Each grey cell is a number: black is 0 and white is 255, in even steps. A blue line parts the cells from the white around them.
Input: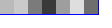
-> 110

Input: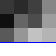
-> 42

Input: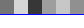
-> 116

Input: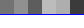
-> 93

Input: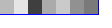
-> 122

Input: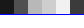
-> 59

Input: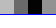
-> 106
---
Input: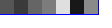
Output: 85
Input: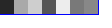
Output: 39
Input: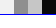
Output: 241
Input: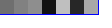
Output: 111
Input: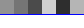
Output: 146
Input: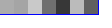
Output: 172
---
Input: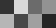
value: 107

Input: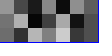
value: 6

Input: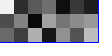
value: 9

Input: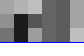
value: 85

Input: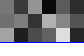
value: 51

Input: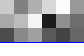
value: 244

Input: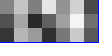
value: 41

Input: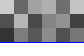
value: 73

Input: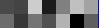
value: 205

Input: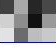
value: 18
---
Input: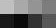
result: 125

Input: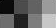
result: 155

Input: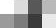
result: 185

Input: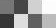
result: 252

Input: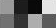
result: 228

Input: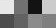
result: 203

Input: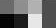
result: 78

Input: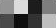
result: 126

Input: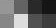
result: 21
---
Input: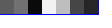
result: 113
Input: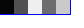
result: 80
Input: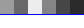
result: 104
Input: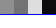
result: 115
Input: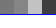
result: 133
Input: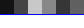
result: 68
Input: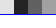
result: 36
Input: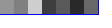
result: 128
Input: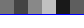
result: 68
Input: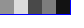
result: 220
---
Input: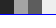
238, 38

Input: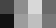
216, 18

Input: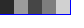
209, 42

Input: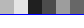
229, 32

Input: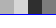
214, 47

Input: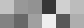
238, 54

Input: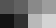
211, 19

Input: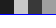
200, 29
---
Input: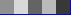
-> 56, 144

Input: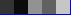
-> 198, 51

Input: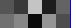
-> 99, 113

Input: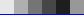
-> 152, 231

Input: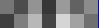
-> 140, 62

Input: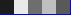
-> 89, 28

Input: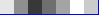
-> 203, 230

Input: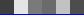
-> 77, 62
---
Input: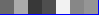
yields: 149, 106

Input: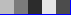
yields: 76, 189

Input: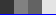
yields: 228, 53

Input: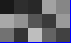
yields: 134, 114

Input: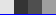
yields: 159, 228

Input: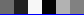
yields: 129, 108
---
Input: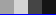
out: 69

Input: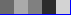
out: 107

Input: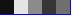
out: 54

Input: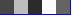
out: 70

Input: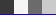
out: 107

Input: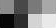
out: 44

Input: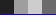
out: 107

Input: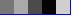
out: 75

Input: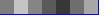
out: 90

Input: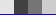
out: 117
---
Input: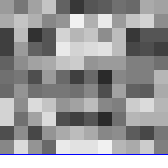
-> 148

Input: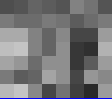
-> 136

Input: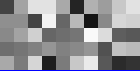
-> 214

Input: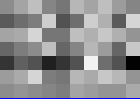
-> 140

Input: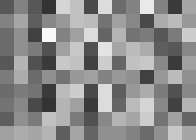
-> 166

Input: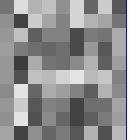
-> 144

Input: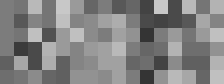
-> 139
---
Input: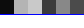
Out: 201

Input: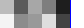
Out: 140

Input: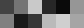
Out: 54

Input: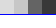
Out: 220

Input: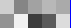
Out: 241

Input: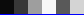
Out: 158

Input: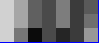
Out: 74

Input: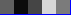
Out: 11

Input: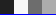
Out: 33

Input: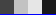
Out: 67
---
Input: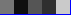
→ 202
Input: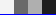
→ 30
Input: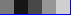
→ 207
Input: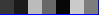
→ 125
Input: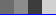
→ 209
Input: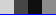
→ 140
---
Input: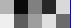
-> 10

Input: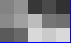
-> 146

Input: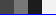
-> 119

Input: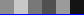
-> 200

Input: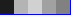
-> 180

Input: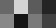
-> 212
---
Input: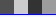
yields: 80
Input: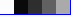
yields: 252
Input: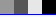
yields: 152
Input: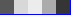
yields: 87
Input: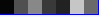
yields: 5
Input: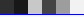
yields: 47
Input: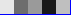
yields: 231
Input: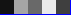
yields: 18
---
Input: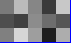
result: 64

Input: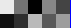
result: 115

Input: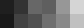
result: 51

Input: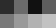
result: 107

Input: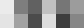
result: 126

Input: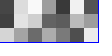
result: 227
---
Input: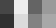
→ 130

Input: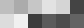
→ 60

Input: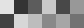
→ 189

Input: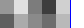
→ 138

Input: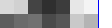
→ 113

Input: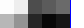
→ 38

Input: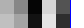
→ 18

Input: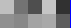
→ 163
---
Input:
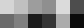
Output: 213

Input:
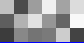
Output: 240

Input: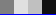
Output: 192

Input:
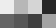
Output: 213

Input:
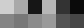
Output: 182

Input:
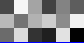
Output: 240

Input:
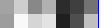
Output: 227

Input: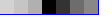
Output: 197

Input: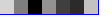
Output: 194

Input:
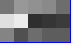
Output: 223
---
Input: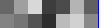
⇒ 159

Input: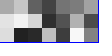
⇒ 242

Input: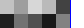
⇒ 158

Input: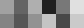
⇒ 100

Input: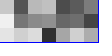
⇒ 118

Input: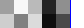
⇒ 247

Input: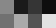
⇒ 26

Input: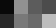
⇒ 145
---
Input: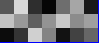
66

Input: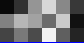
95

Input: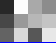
87

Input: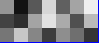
111

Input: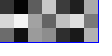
25

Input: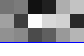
153
